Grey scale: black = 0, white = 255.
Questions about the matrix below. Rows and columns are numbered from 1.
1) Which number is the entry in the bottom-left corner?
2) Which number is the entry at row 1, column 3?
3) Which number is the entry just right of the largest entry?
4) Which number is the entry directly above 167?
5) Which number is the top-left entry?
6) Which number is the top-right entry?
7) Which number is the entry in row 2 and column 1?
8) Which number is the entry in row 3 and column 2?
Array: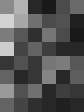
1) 99
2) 39
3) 167
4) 179
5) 139
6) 105
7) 211
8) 87
